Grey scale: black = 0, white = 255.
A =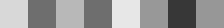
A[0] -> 216
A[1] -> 110
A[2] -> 184
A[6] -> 55

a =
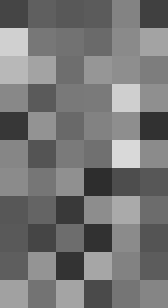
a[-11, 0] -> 69
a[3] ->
[136, 90, 121, 122, 207, 143]
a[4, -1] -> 49
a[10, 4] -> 117
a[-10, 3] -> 106
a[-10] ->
[208, 119, 114, 106, 138, 163]
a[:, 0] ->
[69, 208, 184, 136, 55, 134, 139, 87, 89, 94, 161]
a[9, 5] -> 92
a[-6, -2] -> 217
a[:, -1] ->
[64, 163, 125, 143, 49, 139, 87, 108, 84, 92, 133]
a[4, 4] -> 142
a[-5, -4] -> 144
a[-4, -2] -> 170
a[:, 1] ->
[95, 119, 163, 90, 147, 84, 118, 100, 69, 148, 115]

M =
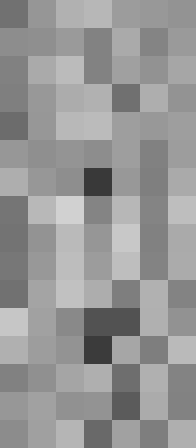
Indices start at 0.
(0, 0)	113
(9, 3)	156
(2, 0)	129
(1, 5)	132
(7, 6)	190
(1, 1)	143
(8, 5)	129
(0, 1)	150
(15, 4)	161
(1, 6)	154
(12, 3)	59
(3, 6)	147
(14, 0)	151
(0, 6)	147
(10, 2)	193
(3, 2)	172
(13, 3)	175
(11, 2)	137
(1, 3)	130
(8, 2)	186
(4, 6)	158
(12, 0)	176
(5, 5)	129
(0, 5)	152
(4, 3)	187
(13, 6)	131
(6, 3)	57
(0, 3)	183
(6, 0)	174
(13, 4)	110
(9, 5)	131
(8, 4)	200
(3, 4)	112

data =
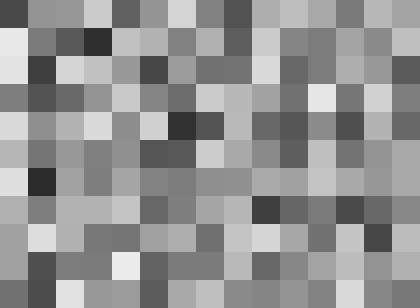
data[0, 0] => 73
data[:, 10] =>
[190, 133, 104, 114, 86, 94, 161, 102, 167, 135, 148]
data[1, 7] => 176
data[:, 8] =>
[82, 94, 115, 184, 185, 169, 144, 182, 196, 185, 138]
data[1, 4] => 193
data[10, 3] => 152
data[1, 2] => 89
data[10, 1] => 76
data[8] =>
[161, 221, 177, 120, 117, 160, 173, 112, 196, 213, 167, 114, 197, 71, 188]
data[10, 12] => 217
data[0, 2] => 151
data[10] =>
[114, 76, 225, 152, 155, 92, 169, 192, 138, 133, 148, 131, 217, 135, 120]
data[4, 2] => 179
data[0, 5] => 148
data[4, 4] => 141
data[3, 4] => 201
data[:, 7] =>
[130, 176, 113, 203, 84, 204, 142, 165, 112, 123, 192]
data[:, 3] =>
[202, 46, 193, 147, 218, 128, 127, 178, 120, 123, 152]
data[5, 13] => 147
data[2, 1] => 63
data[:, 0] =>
[73, 232, 227, 126, 217, 182, 223, 176, 161, 161, 114]
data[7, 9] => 63
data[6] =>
[223, 43, 162, 127, 165, 131, 125, 142, 144, 170, 161, 196, 169, 151, 169]
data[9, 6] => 123
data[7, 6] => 127
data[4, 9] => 104
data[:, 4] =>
[97, 193, 153, 201, 141, 144, 165, 196, 117, 236, 155]

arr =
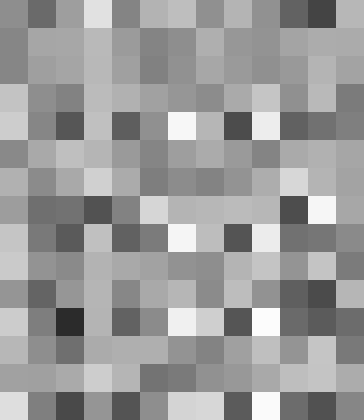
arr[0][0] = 142
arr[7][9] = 183
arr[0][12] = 183
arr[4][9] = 237
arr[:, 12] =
[183, 171, 163, 123, 127, 166, 163, 167, 138, 123, 182, 108, 121, 172, 134]
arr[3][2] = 130
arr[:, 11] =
[68, 172, 180, 185, 113, 177, 180, 246, 118, 196, 75, 91, 197, 196, 81]
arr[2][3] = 184
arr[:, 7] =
[144, 175, 167, 140, 182, 171, 131, 183, 189, 142, 139, 207, 131, 145, 215]
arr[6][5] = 126
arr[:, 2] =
[158, 167, 165, 130, 86, 191, 169, 114, 90, 138, 150, 43, 111, 170, 73]
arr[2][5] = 129
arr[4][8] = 76
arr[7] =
[157, 111, 114, 82, 130, 214, 180, 183, 187, 183, 77, 246, 167]
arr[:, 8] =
[180, 151, 154, 170, 76, 154, 147, 187, 84, 180, 189, 85, 160, 152, 91]
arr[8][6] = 245
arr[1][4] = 155
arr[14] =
[222, 127, 73, 149, 84, 142, 212, 215, 91, 250, 108, 81, 134]
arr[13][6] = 122
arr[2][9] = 144
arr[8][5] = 123
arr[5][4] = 154
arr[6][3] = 208
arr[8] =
[197, 121, 90, 192, 97, 123, 245, 189, 84, 236, 113, 118, 138]
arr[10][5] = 169
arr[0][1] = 106
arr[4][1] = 134
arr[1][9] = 147
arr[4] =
[205, 134, 86, 192, 94, 144, 247, 182, 76, 237, 97, 113, 127]
